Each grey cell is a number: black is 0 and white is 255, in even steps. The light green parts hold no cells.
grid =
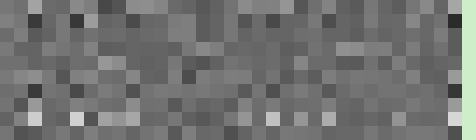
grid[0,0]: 119
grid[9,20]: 120
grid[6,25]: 115
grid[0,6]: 126
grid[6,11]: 121
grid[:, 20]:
[149, 101, 101, 94, 98, 90, 112, 105, 101, 120]
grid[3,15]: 126
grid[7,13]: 111
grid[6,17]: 90
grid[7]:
[115, 86, 153, 105, 110, 128, 121, 111, 108, 140, 112, 113, 89, 111, 100, 104, 93, 129, 109, 122, 105, 110, 111, 125, 104, 101, 116, 107, 109, 120, 112, 109, 154]
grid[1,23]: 78
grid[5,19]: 115
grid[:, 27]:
[102, 104, 100, 126, 94, 115, 115, 107, 98, 107]
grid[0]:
[119, 112, 163, 107, 104, 137, 126, 72, 84, 140, 142, 133, 106, 100, 88, 98, 115, 139, 128, 129, 149, 86, 111, 131, 97, 90, 119, 102, 93, 118, 137, 101, 166]
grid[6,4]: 112
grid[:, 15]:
[98, 100, 100, 126, 98, 118, 115, 104, 98, 107]
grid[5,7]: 111
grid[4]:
[112, 112, 100, 105, 97, 110, 108, 151, 140, 101, 97, 100, 119, 92, 84, 98, 115, 110, 105, 108, 98, 134, 107, 107, 91, 90, 113, 94, 125, 105, 95, 101, 104]
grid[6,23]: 89
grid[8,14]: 88
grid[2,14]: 92
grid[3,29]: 124
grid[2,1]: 126
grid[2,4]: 120
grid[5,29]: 128
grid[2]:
[108, 126, 90, 99, 120, 101, 113, 106, 108, 101, 106, 108, 126, 126, 92, 100, 119, 100, 107, 101, 101, 110, 112, 101, 101, 94, 109, 100, 105, 111, 104, 124, 92]
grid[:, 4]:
[104, 120, 120, 117, 97, 86, 112, 110, 97, 120]
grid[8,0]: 99
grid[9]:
[117, 83, 90, 107, 120, 101, 126, 111, 116, 101, 115, 123, 89, 126, 104, 107, 80, 100, 117, 101, 120, 118, 115, 101, 104, 104, 119, 107, 115, 120, 120, 116, 80]
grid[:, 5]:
[137, 56, 101, 110, 110, 128, 74, 128, 208, 101]
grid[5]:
[121, 134, 142, 121, 86, 128, 134, 111, 108, 134, 100, 98, 126, 77, 124, 118, 125, 124, 102, 115, 90, 106, 93, 125, 113, 119, 118, 115, 109, 128, 98, 96, 154]
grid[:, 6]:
[126, 156, 113, 130, 108, 134, 108, 121, 83, 126]
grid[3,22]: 114

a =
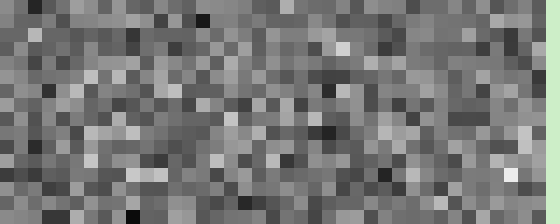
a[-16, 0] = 139
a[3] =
[93, 139, 90, 99, 114, 92, 136, 95, 100, 68, 111, 123, 62, 92, 103, 152, 106, 159, 95, 130, 104, 115, 77, 154, 208, 131, 107, 59, 81, 123, 107, 102, 99, 100, 62, 122, 59, 100, 169]
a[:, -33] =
[141, 133, 100, 136, 133, 190, 88, 101, 102, 184, 153, 197, 120, 87, 146, 120]
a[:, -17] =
[108, 137, 153, 77, 121, 77, 134, 122, 184, 58, 133, 144, 113, 102, 73, 69]
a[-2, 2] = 109
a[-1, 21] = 106
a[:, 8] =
[149, 144, 104, 100, 148, 183, 122, 70, 172, 149, 99, 142, 84, 145, 116, 147]
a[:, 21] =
[117, 102, 126, 115, 132, 113, 111, 67, 119, 91, 100, 82, 106, 122, 140, 106]
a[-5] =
[158, 102, 90, 119, 101, 120, 197, 109, 142, 148, 78, 59, 103, 82, 123, 189, 140, 77, 105, 185, 55, 82, 144, 132, 151, 88, 97, 115, 76, 146, 121, 99, 75, 154, 116, 180, 150, 140, 161]
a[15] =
[138, 133, 127, 55, 55, 173, 120, 89, 147, 11, 99, 97, 160, 151, 87, 102, 115, 117, 130, 73, 116, 106, 69, 112, 152, 156, 80, 130, 111, 108, 113, 97, 132, 82, 167, 103, 121, 141, 89]
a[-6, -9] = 87
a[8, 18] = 121
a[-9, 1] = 112
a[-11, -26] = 134
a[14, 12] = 144
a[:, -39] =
[139, 130, 103, 93, 130, 148, 101, 156, 88, 119, 75, 158, 60, 144, 101, 138]
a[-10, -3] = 164
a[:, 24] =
[131, 81, 120, 208, 113, 67, 184, 129, 88, 73, 95, 151, 81, 70, 103, 152]
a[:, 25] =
[87, 97, 120, 131, 123, 97, 146, 145, 140, 108, 90, 88, 71, 104, 102, 156]
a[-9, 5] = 142
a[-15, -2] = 151
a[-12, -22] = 130
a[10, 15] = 125
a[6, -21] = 105
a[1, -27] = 151
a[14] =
[101, 140, 109, 136, 115, 95, 146, 114, 116, 166, 102, 109, 144, 139, 91, 74, 99, 40, 64, 85, 104, 140, 73, 94, 103, 102, 136, 109, 122, 109, 142, 184, 84, 141, 119, 154, 133, 138, 143]
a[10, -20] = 142
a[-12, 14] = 154
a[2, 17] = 125

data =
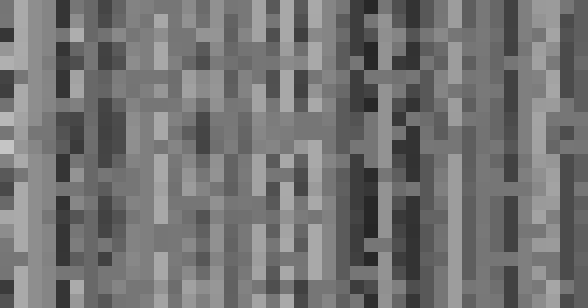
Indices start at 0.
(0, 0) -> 117
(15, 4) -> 62
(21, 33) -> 97
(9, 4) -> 83
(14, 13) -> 118
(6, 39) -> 166
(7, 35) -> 103
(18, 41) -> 100
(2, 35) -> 110
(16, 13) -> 118
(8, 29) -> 118
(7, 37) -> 127
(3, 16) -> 104
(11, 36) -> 66
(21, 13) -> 151
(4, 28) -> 57
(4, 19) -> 117
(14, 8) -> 101
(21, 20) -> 169
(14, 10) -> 127
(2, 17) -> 133
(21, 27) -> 147
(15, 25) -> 68
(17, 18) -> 163
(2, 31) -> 137
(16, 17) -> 120
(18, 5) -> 93
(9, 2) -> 118
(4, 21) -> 134
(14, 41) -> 95
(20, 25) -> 61
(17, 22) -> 169
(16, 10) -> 127
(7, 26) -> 40
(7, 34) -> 120
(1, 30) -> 88
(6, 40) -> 75
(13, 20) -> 169

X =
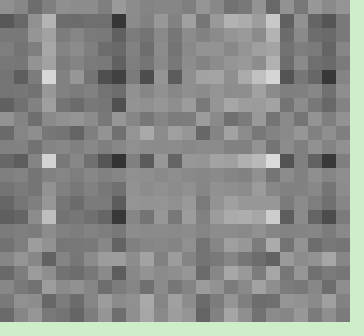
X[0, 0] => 144
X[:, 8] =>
[154, 54, 97, 105, 97, 65, 109, 80, 150, 112, 135, 51, 133, 112, 92, 56, 120, 99, 157, 93, 124, 139, 110]
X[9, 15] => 132
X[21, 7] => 156
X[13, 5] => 120
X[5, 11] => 149
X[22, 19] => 139
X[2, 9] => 124
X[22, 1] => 134
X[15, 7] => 102
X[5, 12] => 92
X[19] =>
[105, 125, 155, 142, 114, 109, 120, 138, 93, 136, 147, 139, 142, 150, 107, 135, 167, 153, 124, 166, 119, 150, 112, 123, 118]
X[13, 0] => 116
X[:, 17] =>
[120, 172, 154, 148, 153, 170, 142, 157, 123, 140, 129, 176, 130, 140, 151, 173, 137, 152, 118, 153, 137, 127, 143]
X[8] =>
[147, 131, 110, 138, 145, 149, 140, 120, 150, 134, 119, 133, 124, 125, 156, 138, 111, 123, 153, 116, 138, 117, 147, 127, 146]
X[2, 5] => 133
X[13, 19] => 135
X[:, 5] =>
[141, 108, 133, 140, 132, 150, 124, 107, 149, 100, 128, 135, 126, 120, 108, 119, 125, 120, 119, 109, 145, 108, 101]
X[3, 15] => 147
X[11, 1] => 93
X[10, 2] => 114
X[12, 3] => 130
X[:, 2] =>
[109, 145, 149, 127, 147, 124, 114, 130, 110, 142, 114, 132, 117, 117, 127, 140, 124, 157, 135, 155, 114, 141, 150]
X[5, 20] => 84
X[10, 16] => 130
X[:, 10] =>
[132, 130, 116, 110, 117, 77, 134, 144, 119, 169, 140, 91, 143, 140, 147, 116, 138, 134, 163, 147, 112, 169, 166]
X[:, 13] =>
[127, 160, 140, 137, 141, 143, 143, 156, 125, 150, 136, 151, 137, 144, 153, 156, 140, 144, 132, 150, 132, 140, 149]
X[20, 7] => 110
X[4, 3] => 162
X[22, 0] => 106
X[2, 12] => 119
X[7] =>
[97, 113, 130, 159, 116, 107, 120, 118, 80, 147, 144, 150, 142, 156, 121, 149, 166, 157, 155, 163, 116, 140, 120, 104, 131]
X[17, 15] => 134
